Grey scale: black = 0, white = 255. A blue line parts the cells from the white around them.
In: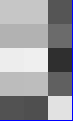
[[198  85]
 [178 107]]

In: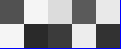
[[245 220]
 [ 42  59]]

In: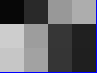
[[ 41 152]
 [157  54]]

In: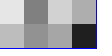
[[128 210]
 [146 166]]

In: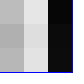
[[230   6]
 [222  11]]

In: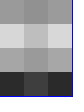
[[145 155]
 [190 216]]

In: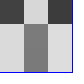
[[215  60]
 [123 221]]

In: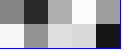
[[ 40 176]
 [147 222]]
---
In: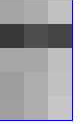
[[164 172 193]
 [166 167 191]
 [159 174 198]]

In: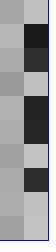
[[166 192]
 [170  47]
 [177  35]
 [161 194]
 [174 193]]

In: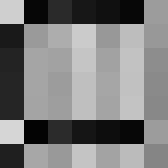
[[207   6  42  23  16   7 156]
 [ 35 165 162 197 162 194 141]
 [ 37 164 158 191 164 195 136]
 [ 31 167 153 196 163 187 133]]

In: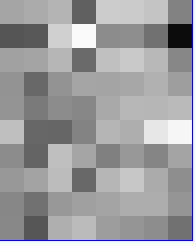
[[165 171 180  96 204 203 196 130]
 [161 164 182 106 192 201 184 135]
 [148 122 140 135 169 183 182 186]
 [140 100 191 165 128 152 133 164]
 [135 113 152 160 164 173 173 149]]

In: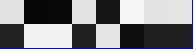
[[225   6   8 228  22 246 228 230]]

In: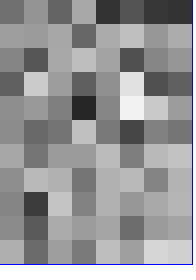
[[112 148 100 168  51  84  55  51]
 [133  86 168 190 163  80 134 150]
 [142 153 127  38 134 242 201 156]
 [167 117 155 155 187 126 185 194]
 [133  60 196 130 177 151 169 181]
 [175 107 158 122 190 159 214 208]]

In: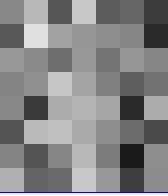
[[136 184  86 199  92 103  60]
 [152 138 110 151 116 150 133]
 [136  59 171 180 166  43 171]
 [132  85 134 184 124  27 141]]

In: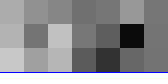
[[172 145 134 112 117 152 117]
 [200 159 182  90  50 103 115]]
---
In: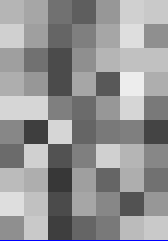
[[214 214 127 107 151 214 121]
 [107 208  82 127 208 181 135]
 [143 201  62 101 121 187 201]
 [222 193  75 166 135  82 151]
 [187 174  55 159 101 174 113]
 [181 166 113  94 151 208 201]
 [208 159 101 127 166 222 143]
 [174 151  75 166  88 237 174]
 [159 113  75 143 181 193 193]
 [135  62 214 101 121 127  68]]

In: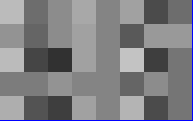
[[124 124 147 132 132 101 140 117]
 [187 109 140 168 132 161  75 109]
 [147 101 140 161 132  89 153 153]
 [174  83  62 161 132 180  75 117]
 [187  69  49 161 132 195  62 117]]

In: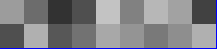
[[ 79 176  87 114 168 148 121 142 176]
 [156 108  50  79 195 129 183 162  65]]

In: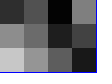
[[199 149  93  24]
 [141 107  30  66]
 [ 46  81   3 127]]

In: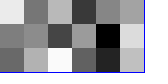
[[105 178 250  97  35 192]
 [126 140  69 155   0 220]
 [235 118 185  57 134 163]]

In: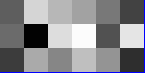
[[ 94 213 183 162 120  66]
 [ 60 170 134 191 148  46]
 [107   2 221 252  81 229]]

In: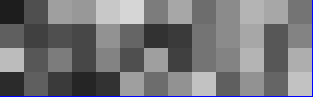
[[ 43  95  58  37  50 159 109 146 194  95 146 101 194]
 [188  87 124  71 131  79 159  64 116 131 180  87 174]
 [ 29  79 159 152 200 214 124 167 109 139 180 167 116]
 [ 95  64  79  71 146 101  50  58 116 139 167  87 131]]

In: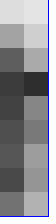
[[221 228]
 [163 207]
 [114 178]
 [ 94 170]
 [ 86 157]
 [ 73 149]
 [ 66 134]
 [ 79 121]
 [ 60  46]]
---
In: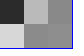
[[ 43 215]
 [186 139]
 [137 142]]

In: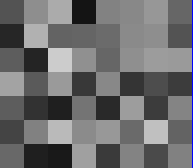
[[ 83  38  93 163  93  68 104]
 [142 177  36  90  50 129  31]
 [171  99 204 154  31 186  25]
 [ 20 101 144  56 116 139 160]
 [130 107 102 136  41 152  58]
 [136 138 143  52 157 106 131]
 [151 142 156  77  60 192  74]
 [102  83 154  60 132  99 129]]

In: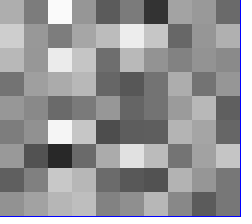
[[174 206 184 115 151 125 153  95 146]
 [124 152 151 159 137 145  82 128 162]
 [250 125 235 171 106 245  40 200 182]
 [150 166 197 184 122 198 106 183 190]
 [ 91 188 110 102 151  77 171 107 130]
 [123 237 185  87 101  93 225  88 143]
 [ 51 198 147 115 115  94 187  82 183]
 [163 103 130 173 155 180 116 179 136]
 [153 150 147 115 184 165 162 150  91]
 [106 176 138 150  95 102 197 119 119]]

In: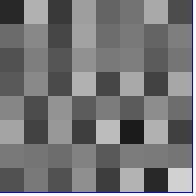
[[ 39 108  81  89 134 164 121  81]
 [177 136 126 137  75  66 117 121]
 [ 56  69  85  74 146 153 110  82]
 [158 162 144 177  93  62 129 143]
 [ 99 109 121  70 124 188  89  60]
 [115 120 127 169  91  27 124 178]
 [170 100  91  66 141 177 123  40]
 [ 76 127 117 167 109  64 116 209]]

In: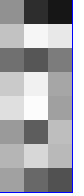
[[145 194 112 202 223 154 181 161]
 [ 45 246  86 241 252  93 215 104]
 [ 22 232 124 166 160 190 185  81]]

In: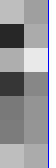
[[190  39 174  54 121 124 190]
 [159 171 233 135 148 149 171]]

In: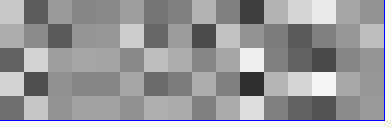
[[200 174  99 211 111]
 [ 92 139 210  80 198]
 [153  90 157 144 147]
 [135 149 166 133 163]
 [136 152 164 134 162]
 [157 204 136 166 146]
 [119 102 188 107 175]
 [127 156 173 124 170]
 [179  75 133 173 126]
 [127 193 167 130 170]
 [ 62 147 238  47 222]
 [180 124 126 181 126]
 [213  90  98 214  99]
 [234 126  72 244  82]
 [166 151 135 169 138]
 [147 188 148 152 154]]

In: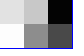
[[226 253]
 [200 141]
 [  3  73]]
